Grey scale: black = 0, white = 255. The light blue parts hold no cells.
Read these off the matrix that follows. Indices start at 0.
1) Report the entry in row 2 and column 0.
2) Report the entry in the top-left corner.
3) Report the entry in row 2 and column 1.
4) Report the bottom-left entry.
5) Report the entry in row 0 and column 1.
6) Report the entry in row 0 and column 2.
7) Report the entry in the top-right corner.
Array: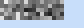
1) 197
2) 115
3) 139
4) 225
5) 237
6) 167
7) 182

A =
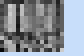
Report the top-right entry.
123
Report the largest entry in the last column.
203
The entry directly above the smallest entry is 94
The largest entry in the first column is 188
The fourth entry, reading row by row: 46
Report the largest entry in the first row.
135
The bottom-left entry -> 7
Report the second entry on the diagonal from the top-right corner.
46
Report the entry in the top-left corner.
123
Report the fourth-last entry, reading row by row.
46
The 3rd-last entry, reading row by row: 149
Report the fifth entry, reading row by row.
46
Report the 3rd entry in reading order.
62
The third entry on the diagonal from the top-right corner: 123
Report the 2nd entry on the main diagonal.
94
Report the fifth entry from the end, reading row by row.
62
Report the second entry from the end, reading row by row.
62
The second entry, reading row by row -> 62

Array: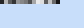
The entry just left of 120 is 134
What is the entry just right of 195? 105
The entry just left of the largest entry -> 166

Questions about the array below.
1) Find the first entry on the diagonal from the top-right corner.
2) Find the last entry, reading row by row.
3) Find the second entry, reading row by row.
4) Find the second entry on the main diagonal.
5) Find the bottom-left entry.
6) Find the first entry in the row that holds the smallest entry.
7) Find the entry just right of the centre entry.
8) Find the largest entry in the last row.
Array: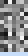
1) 118
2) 77
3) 36
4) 146
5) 105
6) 36
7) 159
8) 214
